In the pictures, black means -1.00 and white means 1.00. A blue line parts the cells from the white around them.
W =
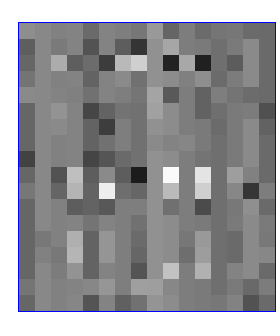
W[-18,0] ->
0.11
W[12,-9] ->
-0.11
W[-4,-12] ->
-0.22
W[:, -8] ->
[0.20, 0.14, 0.14, 0.14, 0.29, 0.26, 0.14, 0.08, 0.14, 0.14, 0.14, 0.14, 0.14, 0.14, 0.14, 0.14, 0.24, 0.16]
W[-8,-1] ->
-0.02
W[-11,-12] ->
-0.22
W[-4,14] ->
0.08
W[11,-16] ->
-0.20
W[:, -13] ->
[0.03, 0.03, -0.26, 0.03, 0.00, 0.03, 0.03, 0.03, 0.03, 0.50, 0.41, -0.27, 0.03, 0.37, 0.42, 0.15, 0.03, 0.05]
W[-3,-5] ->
0.39
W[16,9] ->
0.06
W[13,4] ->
-0.22
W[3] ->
[-0.09, 0.07, 0.01, 0.03, -0.22, 0.03, 0.08, -0.11, 0.14, 0.10, 0.00, 0.11, -0.16, -0.03, 0.08, -0.17]
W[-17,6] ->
-0.27
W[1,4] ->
-0.35
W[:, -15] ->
[0.07, 0.07, 0.07, 0.07, 0.07, 0.07, 0.07, 0.07, 0.07, 0.07, 0.07, 0.07, 0.07, -0.06, 0.01, 0.07, 0.07, 0.07]
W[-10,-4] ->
-0.13
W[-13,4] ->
-0.45
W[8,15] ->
-0.17
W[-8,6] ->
-0.14
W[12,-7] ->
0.10
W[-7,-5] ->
-0.41
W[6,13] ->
-0.04
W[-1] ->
[-0.20, 0.07, 0.01, 0.05, -0.34, 0.03, -0.25, -0.11, 0.16, 0.10, -0.02, -0.04, -0.07, 0.02, -0.36, -0.17]
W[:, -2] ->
[-0.16, 0.08, 0.08, 0.08, -0.15, -0.03, 0.08, 0.08, 0.08, 0.01, -0.58, 0.12, 0.08, 0.08, 0.08, 0.08, -0.18, -0.36]
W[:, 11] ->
[-0.16, -0.04, -0.75, 0.11, -0.23, -0.23, -0.04, -0.04, -0.09, 0.79, 0.62, -0.41, -0.04, 0.20, 0.23, 0.39, -0.04, -0.04]
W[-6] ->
[-0.20, 0.07, 0.01, 0.03, -0.09, 0.03, -0.01, -0.11, 0.14, 0.10, -0.02, -0.04, -0.13, -0.04, 0.08, -0.04]
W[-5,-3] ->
-0.17
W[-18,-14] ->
0.01
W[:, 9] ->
[-0.21, 0.30, -0.73, 0.10, -0.30, 0.10, 0.10, 0.03, 0.10, 0.96, 0.46, -0.12, 0.10, 0.10, 0.10, 0.52, 0.06, 0.10]

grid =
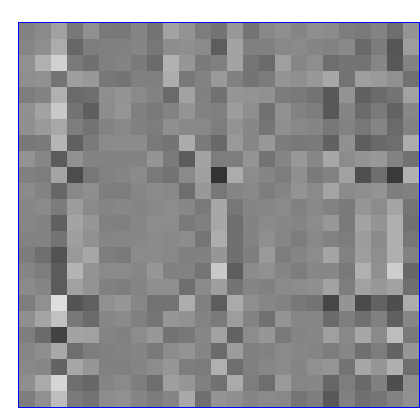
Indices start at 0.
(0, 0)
0.02
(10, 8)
0.09
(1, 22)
-0.03
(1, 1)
0.11
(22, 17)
0.05
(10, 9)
0.07
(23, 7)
0.04
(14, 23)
0.37
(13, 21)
0.22
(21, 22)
0.17
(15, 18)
0.06
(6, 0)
0.12
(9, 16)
-0.02
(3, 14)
-0.09
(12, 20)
-0.04
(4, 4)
-0.14
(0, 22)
0.03
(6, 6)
0.07
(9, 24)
0.39
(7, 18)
-0.05
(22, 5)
0.04
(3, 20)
-0.10
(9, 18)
-0.04
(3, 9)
0.36
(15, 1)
-0.02
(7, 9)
-0.09
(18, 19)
-0.16
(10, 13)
0.04
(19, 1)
-0.16
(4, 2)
0.38
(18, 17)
0.05
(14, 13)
-0.12
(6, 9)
0.12
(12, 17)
0.04
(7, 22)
-0.18
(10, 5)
-0.01
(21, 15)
0.06
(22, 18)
0.06
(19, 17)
0.04
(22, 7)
-0.01

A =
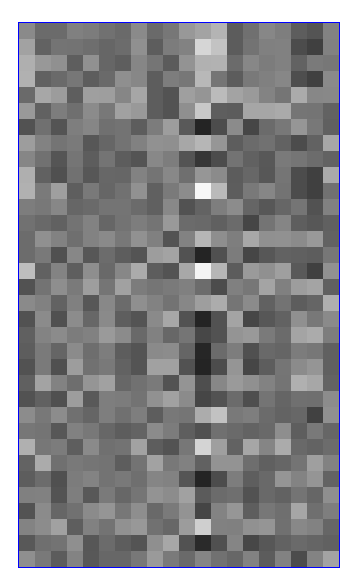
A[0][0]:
0.08
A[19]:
[-0.25, 0.03, 0.09, -0.03, 0.01, 0.21, 0.09, -0.18, 0.01, -0.19, -0.08, -0.44, -0.36, 0.16, 0.20, -0.04, -0.16, 0.29, 0.34, -0.02]
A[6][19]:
-0.25
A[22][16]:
-0.09
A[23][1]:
-0.24
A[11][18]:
-0.36
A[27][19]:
0.02
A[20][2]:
-0.21
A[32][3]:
0.12
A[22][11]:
-0.39
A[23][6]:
-0.03
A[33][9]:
-0.04
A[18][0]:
-0.36
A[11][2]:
0.06
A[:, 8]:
[-0.17, -0.27, -0.08, -0.27, -0.27, -0.27, -0.03, 0.14, 0.07, -0.09, -0.25, -0.25, -0.09, 0.00, 0.23, -0.27, -0.08, 0.02, 0.08, 0.01, 0.08, 0.26, -0.04, 0.14, -0.27, 0.09, -0.27, 0.27, 0.04, 0.15, -0.18, -0.11, 0.12, 0.21]
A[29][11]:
-0.29
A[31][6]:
0.14
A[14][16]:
-0.23
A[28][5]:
-0.10
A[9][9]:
0.07
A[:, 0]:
[0.08, 0.27, 0.37, 0.39, -0.17, 0.20, -0.36, 0.23, 0.05, 0.37, 0.39, -0.02, -0.11, -0.15, -0.15, 0.49, -0.36, 0.08, -0.36, -0.25, -0.27, -0.36, -0.25, -0.36, 0.10, -0.07, 0.38, -0.22, -0.27, 0.00, -0.35, 0.03, -0.31, 0.12]
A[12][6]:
-0.10
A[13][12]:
0.11
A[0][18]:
-0.34
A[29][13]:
-0.13
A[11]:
[-0.02, -0.06, 0.06, -0.20, -0.17, -0.09, -0.09, -0.16, -0.25, 0.07, -0.36, -0.22, -0.01, 0.10, -0.21, -0.32, -0.20, -0.08, -0.36, 0.01]
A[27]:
[-0.22, 0.34, -0.12, -0.05, -0.08, -0.10, -0.27, -0.10, 0.27, -0.06, 0.01, -0.24, 0.15, 0.15, -0.14, -0.25, -0.20, -0.09, 0.25, 0.02]
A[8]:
[0.05, -0.11, -0.33, -0.08, -0.27, -0.09, -0.27, -0.34, 0.07, -0.02, -0.34, -0.58, -0.40, -0.10, -0.24, -0.31, -0.04, -0.08, -0.15, -0.23]
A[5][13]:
-0.28
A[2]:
[0.37, 0.19, 0.13, -0.26, 0.14, -0.20, -0.26, 0.05, -0.08, -0.29, 0.15, 0.39, 0.40, -0.16, 0.06, -0.03, 0.01, -0.23, -0.04, -0.07]
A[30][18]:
-0.13
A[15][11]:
0.91
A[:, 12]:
[0.41, 0.53, 0.40, -0.08, 0.47, -0.26, -0.40, 0.18, -0.40, 0.09, 0.46, -0.01, -0.25, 0.11, -0.37, 0.43, -0.40, 0.35, -0.36, -0.36, -0.16, -0.40, 0.06, -0.36, 0.52, -0.12, 0.25, 0.15, -0.40, -0.16, 0.03, 0.01, -0.37, -0.11]
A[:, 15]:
[0.06, 0.00, -0.03, 0.00, 0.03, 0.30, -0.16, -0.11, -0.31, -0.32, 0.05, -0.32, -0.09, 0.13, -0.32, 0.13, 0.29, -0.24, -0.32, -0.04, -0.18, -0.27, 0.02, -0.09, -0.16, -0.18, 0.04, -0.25, -0.18, -0.18, -0.07, 0.17, -0.32, -0.28]

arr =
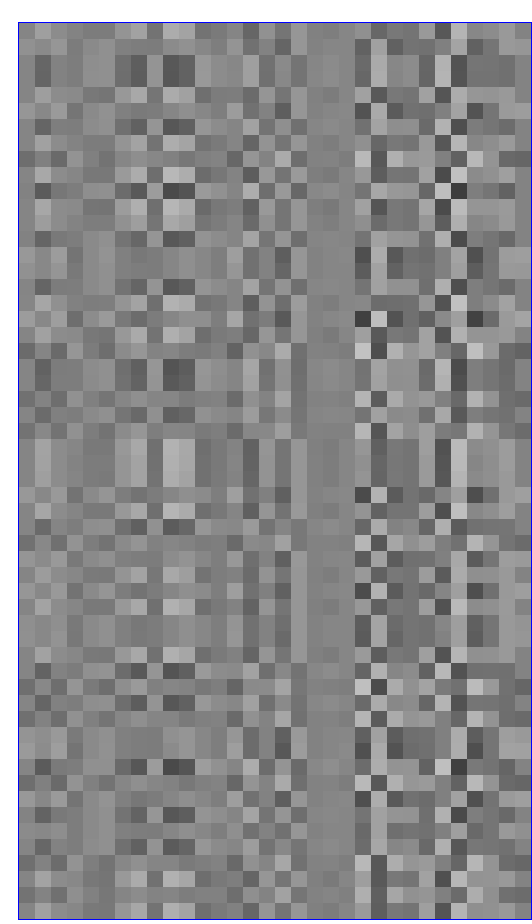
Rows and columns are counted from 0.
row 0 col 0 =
0.04
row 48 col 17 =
0.18
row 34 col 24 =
-0.09
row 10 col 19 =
0.10
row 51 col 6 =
-0.12
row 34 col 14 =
-0.16
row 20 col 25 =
0.27
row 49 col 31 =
0.03
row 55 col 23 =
-0.06
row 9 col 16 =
-0.09
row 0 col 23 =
-0.06
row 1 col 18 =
0.02
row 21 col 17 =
-0.14
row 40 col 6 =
-0.15
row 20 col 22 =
-0.39
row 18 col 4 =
0.10
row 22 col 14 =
0.27
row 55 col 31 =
0.03
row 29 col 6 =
-0.02
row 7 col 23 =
-0.06
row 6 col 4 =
0.10
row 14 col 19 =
0.05
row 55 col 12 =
-0.04
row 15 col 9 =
0.05
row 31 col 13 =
0.07
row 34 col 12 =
-0.02
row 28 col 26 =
-0.32
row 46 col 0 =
0.04
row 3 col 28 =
-0.10
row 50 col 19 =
0.05
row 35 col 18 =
0.02
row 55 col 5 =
-0.06
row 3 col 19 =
0.10
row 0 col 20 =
0.05
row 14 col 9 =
0.05
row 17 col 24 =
-0.12
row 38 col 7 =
-0.05
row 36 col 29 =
0.13
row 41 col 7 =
0.21
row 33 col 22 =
0.26
